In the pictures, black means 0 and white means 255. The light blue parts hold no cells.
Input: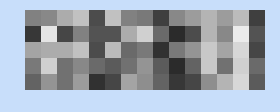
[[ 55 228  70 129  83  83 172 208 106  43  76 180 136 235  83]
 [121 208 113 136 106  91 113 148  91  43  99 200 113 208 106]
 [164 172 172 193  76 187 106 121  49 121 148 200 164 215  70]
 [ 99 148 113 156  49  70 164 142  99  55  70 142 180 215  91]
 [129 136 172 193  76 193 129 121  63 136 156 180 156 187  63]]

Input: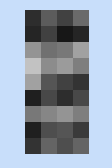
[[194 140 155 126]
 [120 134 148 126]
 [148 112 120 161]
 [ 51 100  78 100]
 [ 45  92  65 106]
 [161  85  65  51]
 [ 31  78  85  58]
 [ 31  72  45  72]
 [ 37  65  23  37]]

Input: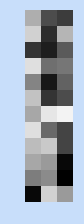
[[167 230 243]
 [  8 209 154]
 [188 201  68]
 [167 154   8]
 [125 139   0]
 [223 111 118]
 [223 105  68]
 [174  76  60]
 [194  52  76]
 [209  45 181]
 [ 52  30  90]
 [132  23  98]]

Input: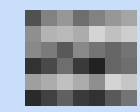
[[143 179 185 172 212 192 205]
 [159 172 192 172 143 212 198]
 [ 81 130 151 110 130 151 165]
 [137 123  89 137 116 102 116]
 [ 50  73 110  58  34 102 110]
 [ 42  65  96  58  50  89 116]]

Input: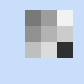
[[191 219  47]
 [145 179 204]
 [121 157 242]]

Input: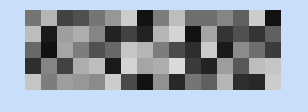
[[117 181  66  80 117 151 204  18 125 189 110 110 133  96 204  18]
 [ 46 133  66 173 189  26 212 165 173 218  59  34 158  88 189 197]
 [197 125 158 151 139 204  74  18 145  40 117  96 181  46  40 204]
 [189  26 158 173 133  34  66  34 181 212  18 165  52  80  52  96]
 [104  18 165 125  80 104 197 181 125  74  46 204  26 139 110  59]]

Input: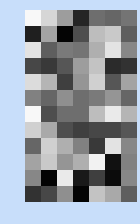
[[248 214 157  37 110 102 116]
 [102 208 175 129  57 227 135]
 [163 201 149 175 242  17 129]
 [220 181  63 149 208  86 163]
 [208 169  78  63  71  71  86]
 [ 31 163   4  78 189 201  94]
 [129 102 143 110 122 149 102]
 [227  94 122 116 175 227 135]
 [248  78 110 110 189 234 181]
 [ 50  71 143   4 195 169  94]
 [ 71  57  86 157 195  43  50]
 [135   4 234  25  63  11 135]]
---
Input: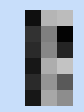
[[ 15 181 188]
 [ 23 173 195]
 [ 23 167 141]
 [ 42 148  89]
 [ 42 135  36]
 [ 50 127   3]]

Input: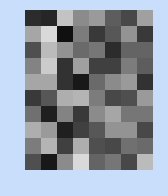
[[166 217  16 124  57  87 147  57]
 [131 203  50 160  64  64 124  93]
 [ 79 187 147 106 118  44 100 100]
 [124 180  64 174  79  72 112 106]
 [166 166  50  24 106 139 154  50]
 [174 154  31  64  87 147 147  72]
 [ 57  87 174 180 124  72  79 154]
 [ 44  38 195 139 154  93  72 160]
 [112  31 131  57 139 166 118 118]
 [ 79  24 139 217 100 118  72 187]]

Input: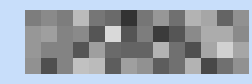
[[151 159 131 138  85 217  85 125  59  85 138 172 172 138]
 [125 138 125 187 118 106  51 118 151 112 179 166 100 145]
 [151 131 131  85 159 106 100 100 179 112  79 166 209 166]
 [145  79 131 193 187  93 159 145  93 112 179  72 112 145]]

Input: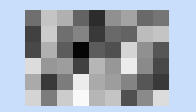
[[ 65 204 111 132  57 105  99 188 196]
 [111 196 176  99  44 144 163 105 117]
 [ 72 176  92   5  92  80 212 144  86]
 [220 151 157  65 182 151 236 138  72]
 [212 124 204 249 182 196  80 138 220]
 [170  57 124 236 170 157 132  86  57]]

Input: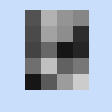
[[111 192  97 119]
 [ 82 178 148 134]
 [ 74 162 141  45]
 [ 67 104  22  37]
 [ 22  90 156 204]]

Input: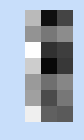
[[147 119 140]
 [154 111 134]
 [239  96  90]
 [160  75 119]
 [254  49  62]
 [186  15  68]
 [205   8  56]]

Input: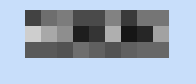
[[206 168 142  30  52 175  22  38 162]
 [ 66 110 124  74  74 130  58 117 117]
 [ 89  89  82 110  96  82  96 103 103]]

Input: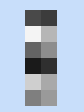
[[244 182]
 [207 169]
 [127 154]
 [100 141]
 [ 73  60]
 [ 26  47]]

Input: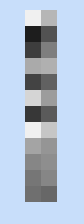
[[240 198]
 [240 182]
 [170 176]
 [213 156]
 [164 149]
 [134 142]
 [118 134]
 [ 61 126]
 [111 103]
 [ 67  97]
 [ 55  90]
 [ 29  82]]
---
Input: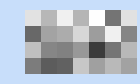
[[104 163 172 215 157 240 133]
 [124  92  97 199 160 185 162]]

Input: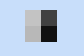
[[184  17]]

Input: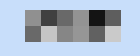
[[105 197 134 150  97 202]]

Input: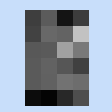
[[ 66 104  99 194]
 [ 90  98  86  64]
 [ 12   4  40  78]]

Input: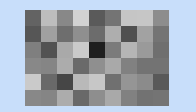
[[ 86 160 110 143 108 174  80 162 116]
 [136 133 172 106 143 169 129 115 115]
 [136 133 172 105 142 169 129 114 116]]

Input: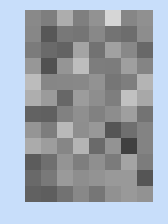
[[135  87 120 117 136 115 109 141]
 [151  81 149 189 125 124 159 132]
 [174 155 103 156 142 126 193 168]
 [149 125 185 142 152  85 111 131]
 [ 92 111 148 126 143 123 164 124]
 [ 97  94 114 136 118 145 153 146]]
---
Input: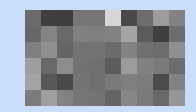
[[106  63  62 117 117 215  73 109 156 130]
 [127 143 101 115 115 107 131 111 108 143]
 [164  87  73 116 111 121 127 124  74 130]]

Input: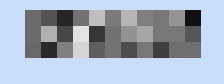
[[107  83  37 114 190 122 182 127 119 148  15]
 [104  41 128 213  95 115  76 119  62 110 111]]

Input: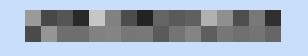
[[154  72  85  41 198 129  77  35 100  90  96 176 143  78 120  48]]

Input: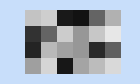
[[195 206  25  18 100 177]
 [ 36 185 161 151  41  95]]

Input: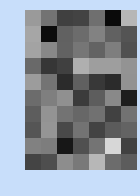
[[154 115  64  67 111  10 182]
 [163 136  98 118  99 126  80]
 [156 116  43  96  56  43 146]
 [ 93 147 115 103 113  65 114]
 [129 125  23  80 116 215  65]]

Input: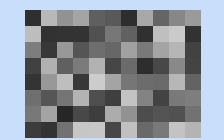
[[ 47 184 146 164  95  89  46 168 101 135 154]
 [125  56 152  85 110 103 161 121 164 182  66]
 [ 52 152 190  56 204 164 118 108 106 183  99]
 [120 164  38  72  62 172 146  77  84  81 114]]

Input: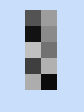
[[ 83 157]
 [192 114]
 [173  11]]

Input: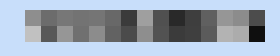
[[142 108 119 115 117 104  59 159  80  41  62  96 150 140  76]]
